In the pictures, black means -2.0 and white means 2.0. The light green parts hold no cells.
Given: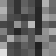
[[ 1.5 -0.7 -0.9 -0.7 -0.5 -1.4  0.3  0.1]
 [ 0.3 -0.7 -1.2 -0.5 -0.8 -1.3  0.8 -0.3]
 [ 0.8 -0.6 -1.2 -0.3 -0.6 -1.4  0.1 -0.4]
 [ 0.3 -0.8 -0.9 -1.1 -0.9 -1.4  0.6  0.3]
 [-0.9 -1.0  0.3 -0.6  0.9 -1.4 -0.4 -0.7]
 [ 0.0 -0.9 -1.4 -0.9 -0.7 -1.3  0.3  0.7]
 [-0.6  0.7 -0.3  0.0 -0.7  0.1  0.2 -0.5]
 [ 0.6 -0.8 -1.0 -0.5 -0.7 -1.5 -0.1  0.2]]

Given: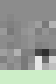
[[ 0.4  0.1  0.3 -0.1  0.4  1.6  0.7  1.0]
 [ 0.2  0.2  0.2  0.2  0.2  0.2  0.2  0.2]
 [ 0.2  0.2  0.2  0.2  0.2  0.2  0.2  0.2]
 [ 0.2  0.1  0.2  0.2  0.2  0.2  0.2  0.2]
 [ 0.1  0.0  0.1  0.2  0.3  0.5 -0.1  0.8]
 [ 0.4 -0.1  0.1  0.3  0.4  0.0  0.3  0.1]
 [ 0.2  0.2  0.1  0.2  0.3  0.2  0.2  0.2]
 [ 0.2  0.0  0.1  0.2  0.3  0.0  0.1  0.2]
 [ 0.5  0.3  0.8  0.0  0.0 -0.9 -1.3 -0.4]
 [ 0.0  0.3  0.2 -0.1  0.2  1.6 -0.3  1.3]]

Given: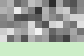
[[ 1.5 -0.3  0.4 -0.7  0.8  0.3  0.5 -0.7 -0.4 -1.0  0.4  0.6]
 [ 0.5  0.8 -0.4  0.0  1.0  0.7  0.0 -1.3  0.6 -0.5 -0.7  0.1]
 [ 0.8  0.6  1.7  0.6  0.0 -1.2  0.8  0.0  1.0  1.2 -0.3  0.2]
 [ 0.1  0.5 -0.7 -0.8 -0.5 -0.6  0.7  0.2 -0.1  0.8  1.3  1.3]
 [ 0.0 -0.1  0.1  0.3  1.4 -0.1 -0.7  1.3  1.5  0.2 -0.2  1.5]
 [ 1.2  1.5  0.7  0.5  1.3  1.8  0.7 -0.4  0.1  0.0  0.6 -0.2]]

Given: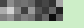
[[ 0.0  0.3 -0.4  0.0 -0.2 -1.0 -0.4 -1.8 -0.6]
 [-0.9  0.2 -0.3 -0.2 -0.4 -1.1 -0.9 -1.2  0.6]
 [ 0.7  1.3  0.1 -1.0  0.4 -0.7 -1.1 -0.4 -1.5]]

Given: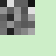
[[-0.2 -1.5 -0.2  0.1  0.6]
 [-1.4  1.5 -0.5 -0.5 -1.7]
 [ 0.3 -0.5  0.3 -0.7  1.5]
 [-0.5 -1.3  0.4 -0.5  0.5]
 [-0.3  0.3 -0.4 -0.6 -0.5]]

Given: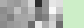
[[ 0.2  0.4  0.5  0.6 -0.3  1.6  0.7  1.3 -0.3]
 [ 0.7  0.5  0.4  0.7  1.3 -1.3  0.3  1.6  1.5]
 [ 0.2  0.4  1.0  0.5  1.0 -0.1  0.3  1.9  1.2]
 [ 0.3  0.0  0.6  0.6  0.7 -0.2  0.0  1.1  0.4]]

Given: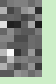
[[-0.6 -0.6  0.3  0.1 -0.3  0.0]
 [-0.5 -0.1  0.0  0.0 -0.3  0.0]
 [ 0.8 -0.9 -0.5  0.3  0.6 -1.3]
 [-0.5 -0.4 -0.5 -0.9 -0.6  0.1]
 [ 1.5 -1.5 -1.4 -0.5  0.6 -1.6]
 [-0.4  0.2 -0.4 -0.6 -0.6 -0.1]
 [ 0.1  0.1 -0.8 -0.8 -0.3 -0.4]
 [-0.1 -0.6 -0.6 -0.6 -0.3 -0.4]
 [ 0.9  1.9 -1.2 -0.6  0.4 -1.0]
 [-0.3  0.9 -0.1  0.0 -0.2 -0.2]
 [ 0.8 -0.1 -0.9 -0.4  0.3 -1.1]]

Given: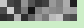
[[-1.3 -1.1  0.8 -1.3 -0.5  0.4 -0.1  0.9  1.1 -0.6 -0.8]
 [ 1.1 -0.9 -1.1  0.3 -0.7 -1.2 -1.0  0.4  0.0  0.7 -1.5]
 [-0.8  1.2 -1.0 -0.1 -1.7  0.0  0.4  0.2  0.1  0.6  0.5]]

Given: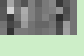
[[-0.1 -1.2 -0.1 -0.1 -0.2 -0.3 -0.2 -0.1 -0.8  0.5 -0.2]
 [-0.7  0.6 -0.3 -0.7  0.0 -0.5 -0.1  0.1 -1.1 -0.6 -0.2]
 [-0.6  1.3 -0.1  0.7  0.0 -0.3 -0.1  0.0  0.3 -0.8 -0.2]
 [-0.6 -1.1 -0.2  0.6  0.0 -0.3  0.0 -0.3 -1.3 -0.7 -0.2]
 [-0.2 -0.9 -0.6  0.4 -0.2 -0.4 -0.4 -0.2 -0.9  0.4 -0.2]]
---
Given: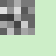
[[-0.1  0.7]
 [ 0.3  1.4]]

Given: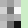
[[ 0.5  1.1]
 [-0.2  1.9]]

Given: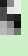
[[0.2 1.7]
 [1.6 1.7]]

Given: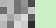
[[ 0.9 -0.2]
 [ 0.9 -0.2]]

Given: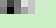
[[-1.0 -0.2]
 [-1.9 -0.1]]

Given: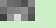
[[-0.3 -0.4]
 [ 0.0  0.1]]

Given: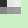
[[1.6 1.7]
 [0.4 0.5]]

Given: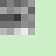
[[ 0.0 -0.4]
 [ 0.2  0.4]]
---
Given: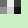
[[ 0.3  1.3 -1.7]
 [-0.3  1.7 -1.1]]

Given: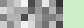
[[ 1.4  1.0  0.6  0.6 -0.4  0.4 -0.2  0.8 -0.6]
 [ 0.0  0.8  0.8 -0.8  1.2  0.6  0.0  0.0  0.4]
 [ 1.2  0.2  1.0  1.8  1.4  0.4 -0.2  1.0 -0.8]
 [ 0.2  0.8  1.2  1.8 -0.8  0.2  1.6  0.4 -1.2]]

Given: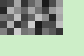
[[-1.0  0.8 -1.2 -0.6  1.2 -1.6 -0.8 -0.8  1.0]
 [-1.4  0.8  0.2 -0.4  0.6 -0.2 -1.0  0.4  0.8]
 [-1.0 -0.8  0.6 -1.2 -0.4  0.2 -1.6 -0.8  0.4]
 [-0.2 -0.4  1.0 -1.0 -0.4  1.0  0.2 -1.4  0.6]
 [ 0.0 -1.0  1.2 -0.2  0.0 -1.4 -0.2 -0.6 -1.2]]

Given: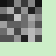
[[-0.1  0.7 -1.1  0.3 -1.5 -0.5]
 [-0.3  0.7 -0.9  0.5  0.9  0.5]
 [ 0.5 -0.5 -0.5 -0.3  0.3 -0.7]
 [-1.7 -1.5  0.1 -1.1  0.1 -1.7]
 [-0.7 -0.7  0.3 -1.5  0.9 -0.9]
 [-1.3 -1.1  1.1 -0.3  0.7  0.1]]

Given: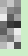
[[-0.3 -1.1 -1.3]
 [ 0.9  1.5 -0.7]
 [ 1.1  0.1 -0.1]
 [ 0.7  1.1  0.3]
 [ 1.7 -0.5  0.5]
 [ 0.3 -0.1  1.3]
 [-0.5  0.5  1.7]]

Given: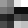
[[-0.2 -0.4 -1.8 -1.8]
 [-1.4 -1.6 -0.8 -1.0]
 [-0.8 -1.2  1.2  1.0]
 [ 0.4  0.0  1.6  2.0]]

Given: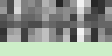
[[-0.8 -0.6 -0.4 -0.6 -0.8 -0.8 -0.2 -0.4 -0.6 -0.6 -0.4  0.2 -0.4 -0.6
  -0.4 -0.4]
 [-0.6 -0.2  0.4 -0.4 -0.4 -0.2  0.6 -0.2 -0.2  0.2 -1.0  0.8 -0.8 -0.8
  -0.4  0.2]
 [-1.2  0.4  0.6 -1.0  0.0  0.6  1.0  0.2 -0.8  0.6 -1.0  1.8  0.6 -1.2
   0.2 -0.6]
 [-1.0  0.8  0.8 -1.0  0.4  0.6  1.0  0.2 -0.2  1.0 -1.2  1.6  0.0 -1.2
   0.4  0.0]
 [ 0.0 -0.8  1.2  0.0  0.2 -0.2  0.8  0.4 -1.4 -0.4  0.4  1.8  1.0 -1.4
  -1.2 -0.6]
 [ 0.4 -0.8  1.4  0.0 -0.2  0.0  0.4  0.6  0.0  0.2  0.0  1.4  0.2 -1.0
  -1.2  0.6]]
